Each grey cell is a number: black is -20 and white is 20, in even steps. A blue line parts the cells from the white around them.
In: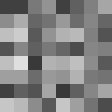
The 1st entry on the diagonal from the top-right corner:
6
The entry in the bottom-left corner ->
11
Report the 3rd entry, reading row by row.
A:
-1
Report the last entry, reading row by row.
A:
-8
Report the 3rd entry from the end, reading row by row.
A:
5
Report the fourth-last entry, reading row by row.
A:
11
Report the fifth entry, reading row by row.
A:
-10
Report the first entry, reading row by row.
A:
-10
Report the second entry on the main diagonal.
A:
7
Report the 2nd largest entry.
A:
12
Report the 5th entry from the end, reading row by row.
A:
-6
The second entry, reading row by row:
-10

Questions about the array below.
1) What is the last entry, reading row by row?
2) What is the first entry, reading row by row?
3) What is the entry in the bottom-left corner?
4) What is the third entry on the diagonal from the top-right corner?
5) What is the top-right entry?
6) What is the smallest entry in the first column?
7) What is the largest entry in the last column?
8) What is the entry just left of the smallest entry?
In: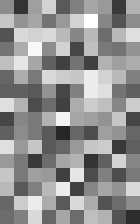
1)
-13
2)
2
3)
-3
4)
-3
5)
8
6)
-9
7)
15
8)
-6

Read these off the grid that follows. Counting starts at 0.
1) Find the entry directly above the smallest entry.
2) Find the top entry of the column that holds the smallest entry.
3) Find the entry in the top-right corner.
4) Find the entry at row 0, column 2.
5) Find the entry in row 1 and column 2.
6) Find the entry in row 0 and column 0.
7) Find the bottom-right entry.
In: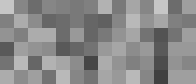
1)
-8
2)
11
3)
5
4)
-3
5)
2
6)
11
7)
5

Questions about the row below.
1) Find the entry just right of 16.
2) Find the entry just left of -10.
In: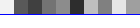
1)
5
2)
-6

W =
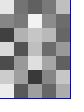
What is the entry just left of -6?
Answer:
17
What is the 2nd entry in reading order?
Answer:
-2
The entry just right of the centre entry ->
-3
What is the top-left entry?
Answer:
16
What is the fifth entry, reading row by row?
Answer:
10
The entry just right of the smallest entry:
1
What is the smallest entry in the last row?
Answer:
-6
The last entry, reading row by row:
7
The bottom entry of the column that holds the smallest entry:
5
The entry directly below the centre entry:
15
